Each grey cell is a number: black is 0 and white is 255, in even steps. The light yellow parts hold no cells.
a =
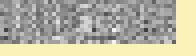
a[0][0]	138
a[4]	[174, 152, 147, 140, 217, 132, 147, 131, 200, 120, 140, 153, 157, 132, 191, 135, 113, 154, 105, 144, 206, 215, 184, 122, 188, 174, 150, 186, 123, 203, 158, 169, 134, 146, 130, 195, 154, 154, 156, 133, 146, 127, 107, 150]
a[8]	[177, 175, 143, 169, 155, 191, 154, 151, 145, 202, 126, 139, 159, 109, 143, 157, 168, 166, 162, 138, 174, 144, 175, 166, 187, 152, 165, 138, 161, 122, 162, 137, 161, 160, 105, 145, 156, 143, 122, 139, 139, 151, 151, 169]
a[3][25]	139
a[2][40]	177
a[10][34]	161
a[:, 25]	[159, 174, 160, 139, 174, 137, 175, 175, 152, 103, 115]
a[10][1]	150
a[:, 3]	[172, 157, 167, 168, 140, 178, 136, 178, 169, 170, 116]
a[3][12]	136
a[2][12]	143
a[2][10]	164
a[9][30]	152
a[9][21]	105
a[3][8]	147
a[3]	[104, 128, 128, 168, 163, 140, 111, 177, 147, 104, 118, 196, 136, 208, 136, 142, 141, 156, 164, 114, 115, 153, 158, 164, 124, 139, 84, 111, 157, 130, 134, 137, 167, 174, 95, 173, 160, 132, 111, 159, 175, 168, 169, 145]
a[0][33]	174
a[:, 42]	[165, 117, 164, 169, 107, 189, 101, 201, 151, 153, 201]
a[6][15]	137
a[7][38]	84
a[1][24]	181
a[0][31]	147
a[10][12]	159
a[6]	[170, 160, 149, 136, 217, 133, 148, 126, 201, 116, 142, 153, 155, 134, 189, 137, 112, 155, 101, 136, 206, 214, 184, 129, 191, 175, 146, 189, 117, 199, 155, 172, 129, 145, 120, 194, 160, 157, 167, 135, 142, 129, 101, 154]
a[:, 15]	[136, 123, 137, 142, 135, 128, 137, 98, 157, 195, 195]
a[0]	[138, 144, 135, 172, 179, 147, 115, 163, 147, 134, 146, 192, 105, 180, 132, 136, 158, 166, 164, 130, 126, 125, 155, 166, 122, 159, 110, 138, 151, 131, 138, 147, 166, 174, 146, 131, 157, 148, 97, 167, 157, 154, 165, 126]
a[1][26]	155
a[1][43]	144
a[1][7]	143
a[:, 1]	[144, 141, 175, 128, 152, 128, 160, 66, 175, 77, 150]
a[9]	[103, 77, 129, 170, 114, 159, 165, 175, 135, 160, 164, 169, 140, 208, 224, 195, 160, 147, 128, 183, 188, 105, 128, 97, 117, 103, 119, 87, 96, 151, 152, 175, 151, 104, 186, 179, 106, 183, 176, 154, 173, 199, 153, 177]

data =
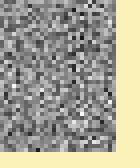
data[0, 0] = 163
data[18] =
[95, 155, 217, 152, 49, 121, 153, 185, 175, 82, 89, 172, 129, 161, 159, 175, 135, 151, 125, 106, 107, 117, 97, 187, 158, 174, 92, 74, 113]
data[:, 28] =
[131, 116, 113, 153, 118, 123, 88, 177, 113, 101, 152, 100, 103, 105, 112, 117, 118, 127, 113, 144, 174, 166, 155, 175, 132, 105, 86, 166, 103, 111, 183, 150, 140, 104, 76, 142, 172, 173]
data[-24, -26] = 88
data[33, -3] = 110
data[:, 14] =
[156, 71, 163, 117, 196, 158, 166, 188, 79, 107, 161, 171, 101, 153, 198, 113, 126, 88, 159, 154, 108, 84, 88, 97, 210, 169, 141, 93, 178, 76, 119, 168, 162, 125, 170, 136, 120, 152]
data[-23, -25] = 117
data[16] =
[162, 139, 53, 155, 137, 165, 111, 88, 132, 99, 178, 115, 92, 121, 126, 190, 136, 77, 43, 186, 175, 114, 124, 196, 161, 145, 118, 88, 118]
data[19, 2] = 175
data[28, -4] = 120
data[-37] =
[125, 166, 131, 164, 180, 157, 122, 54, 131, 134, 127, 126, 122, 149, 71, 101, 166, 147, 136, 162, 142, 220, 58, 193, 123, 55, 170, 131, 116]
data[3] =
[175, 164, 176, 158, 181, 151, 174, 81, 151, 114, 116, 143, 149, 99, 117, 113, 73, 183, 136, 117, 36, 93, 173, 62, 73, 147, 186, 150, 153]
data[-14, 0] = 149
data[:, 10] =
[184, 127, 166, 116, 114, 163, 164, 155, 104, 177, 84, 95, 111, 137, 94, 172, 178, 169, 89, 192, 174, 128, 230, 63, 93, 209, 76, 187, 109, 167, 157, 120, 93, 152, 115, 130, 136, 163]
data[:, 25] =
[167, 55, 203, 147, 155, 143, 146, 167, 155, 150, 142, 182, 144, 176, 144, 89, 145, 154, 174, 206, 142, 169, 139, 145, 201, 151, 96, 143, 120, 137, 40, 98, 72, 112, 206, 119, 118, 154]
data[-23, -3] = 90
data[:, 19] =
[96, 162, 179, 117, 136, 110, 116, 119, 190, 171, 146, 182, 77, 173, 147, 123, 186, 214, 106, 190, 179, 119, 113, 107, 67, 191, 79, 176, 84, 113, 173, 184, 120, 129, 102, 153, 129, 137]
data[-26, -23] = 141
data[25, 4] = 142
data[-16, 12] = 120
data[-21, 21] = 171
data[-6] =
[126, 177, 119, 85, 139, 69, 133, 102, 95, 177, 93, 148, 144, 50, 162, 135, 124, 121, 174, 120, 196, 106, 75, 103, 80, 72, 127, 125, 140]
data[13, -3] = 153
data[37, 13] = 141
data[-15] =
[185, 51, 152, 188, 171, 158, 131, 97, 151, 192, 63, 170, 157, 96, 97, 165, 128, 105, 141, 107, 183, 116, 121, 103, 144, 145, 175, 39, 175]
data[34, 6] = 130
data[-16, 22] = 190
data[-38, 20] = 96
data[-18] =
[195, 163, 133, 142, 59, 130, 181, 152, 128, 118, 174, 184, 135, 105, 108, 198, 150, 139, 41, 179, 153, 81, 111, 124, 101, 142, 92, 106, 174]
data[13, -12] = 67
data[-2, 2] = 85
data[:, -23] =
[128, 122, 155, 174, 81, 114, 98, 188, 108, 147, 165, 191, 141, 118, 142, 129, 111, 179, 153, 143, 181, 104, 108, 131, 185, 98, 104, 104, 103, 106, 151, 162, 133, 95, 130, 128, 155, 202]
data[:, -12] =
[155, 147, 110, 183, 94, 129, 129, 80, 175, 200, 112, 189, 192, 67, 98, 196, 77, 187, 151, 155, 139, 75, 143, 105, 108, 137, 139, 110, 81, 160, 169, 192, 121, 96, 161, 112, 85, 97]

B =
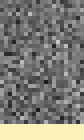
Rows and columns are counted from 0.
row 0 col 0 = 104
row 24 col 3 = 69
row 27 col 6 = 105
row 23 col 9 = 107
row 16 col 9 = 128
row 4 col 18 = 90
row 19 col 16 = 122
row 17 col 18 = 139
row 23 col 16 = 123
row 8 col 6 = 156
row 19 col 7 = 83
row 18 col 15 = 98
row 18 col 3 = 87
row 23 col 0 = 160
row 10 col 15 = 90
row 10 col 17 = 87
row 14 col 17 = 86
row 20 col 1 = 89
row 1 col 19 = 133
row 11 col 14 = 141
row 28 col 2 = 81
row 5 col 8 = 85
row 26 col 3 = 125
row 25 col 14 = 159
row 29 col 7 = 117
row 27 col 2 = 101
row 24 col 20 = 110
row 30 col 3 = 139
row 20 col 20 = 143
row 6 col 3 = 142
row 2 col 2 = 112
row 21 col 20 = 127
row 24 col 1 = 103
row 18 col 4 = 71
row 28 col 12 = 136
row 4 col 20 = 150
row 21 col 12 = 105
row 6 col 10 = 104
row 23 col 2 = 39

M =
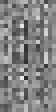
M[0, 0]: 103
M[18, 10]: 121
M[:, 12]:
[115, 118, 148, 152, 138, 125, 117, 114, 112, 106, 129, 129, 93, 114, 116, 134, 137, 113, 134, 135, 131, 156, 117, 124, 125, 152, 156, 143]
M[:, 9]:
[115, 138, 185, 177, 209, 137, 92, 167, 143, 85, 201, 61, 78, 124, 143, 140, 125, 74, 189, 82, 149, 161, 117, 77, 118, 188, 150, 127]
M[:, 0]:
[103, 149, 148, 126, 116, 181, 123, 165, 180, 167, 129, 141, 139, 167, 171, 162, 113, 123, 135, 136, 94, 98, 146, 148, 150, 144, 91, 112]
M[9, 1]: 85
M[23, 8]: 135
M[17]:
[123, 102, 181, 100, 147, 207, 72, 132, 141, 74, 80, 139, 113, 151]
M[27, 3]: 158
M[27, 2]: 117
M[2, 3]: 135
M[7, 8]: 105
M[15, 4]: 97
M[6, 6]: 67
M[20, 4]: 139
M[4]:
[116, 146, 151, 119, 106, 97, 169, 146, 146, 209, 114, 146, 138, 130]
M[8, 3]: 73
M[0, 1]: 78
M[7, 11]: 204
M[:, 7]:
[114, 135, 131, 123, 146, 136, 125, 145, 128, 118, 157, 116, 122, 133, 145, 125, 112, 132, 138, 137, 110, 149, 154, 145, 142, 137, 125, 120]
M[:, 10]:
[164, 99, 101, 110, 114, 87, 94, 111, 105, 111, 101, 119, 110, 94, 97, 104, 150, 80, 121, 93, 119, 120, 83, 96, 92, 109, 132, 142]
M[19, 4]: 146
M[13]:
[167, 114, 174, 74, 84, 148, 62, 133, 124, 124, 94, 204, 114, 154]
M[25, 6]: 147
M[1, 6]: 74
